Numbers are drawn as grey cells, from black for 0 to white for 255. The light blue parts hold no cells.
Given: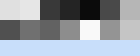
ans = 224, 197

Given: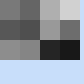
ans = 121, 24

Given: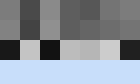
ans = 124, 32

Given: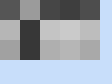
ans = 85, 169

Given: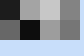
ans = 28, 118

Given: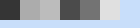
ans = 53, 224
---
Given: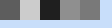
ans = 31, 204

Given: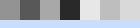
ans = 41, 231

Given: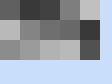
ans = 111, 192

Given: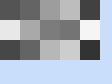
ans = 124, 245

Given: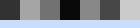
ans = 9, 203

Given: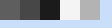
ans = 27, 244

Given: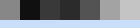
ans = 43, 196

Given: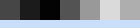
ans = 83, 218

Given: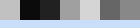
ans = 160, 213
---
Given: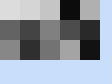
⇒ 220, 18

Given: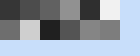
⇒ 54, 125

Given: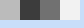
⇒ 187, 242

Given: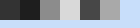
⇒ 51, 169

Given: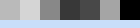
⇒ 186, 0

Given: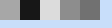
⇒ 167, 113

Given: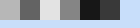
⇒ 183, 57

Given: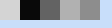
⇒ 212, 141

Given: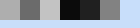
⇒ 174, 130
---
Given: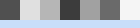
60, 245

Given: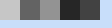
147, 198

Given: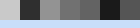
113, 201

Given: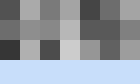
183, 204

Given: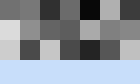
93, 219

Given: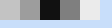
17, 235

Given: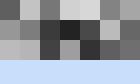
35, 215
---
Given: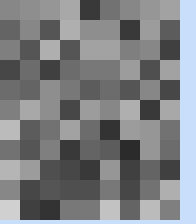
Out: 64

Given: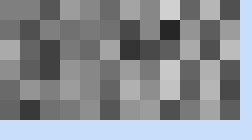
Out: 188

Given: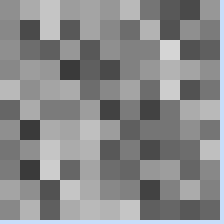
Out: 95

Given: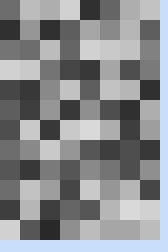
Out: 129

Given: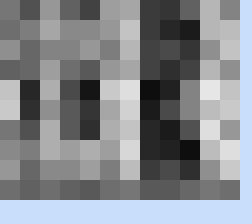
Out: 195
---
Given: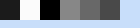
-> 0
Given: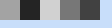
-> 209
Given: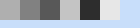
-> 88
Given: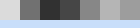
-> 49
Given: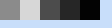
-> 76
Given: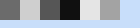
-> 86
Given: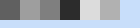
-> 127
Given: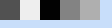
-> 2
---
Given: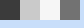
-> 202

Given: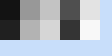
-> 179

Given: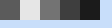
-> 230

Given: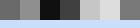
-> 143

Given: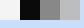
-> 10

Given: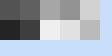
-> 62
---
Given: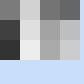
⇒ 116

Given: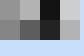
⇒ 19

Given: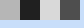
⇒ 217

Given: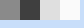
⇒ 223

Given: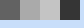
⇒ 196

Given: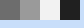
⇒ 242

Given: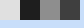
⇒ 142

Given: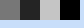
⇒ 197

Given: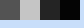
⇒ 36
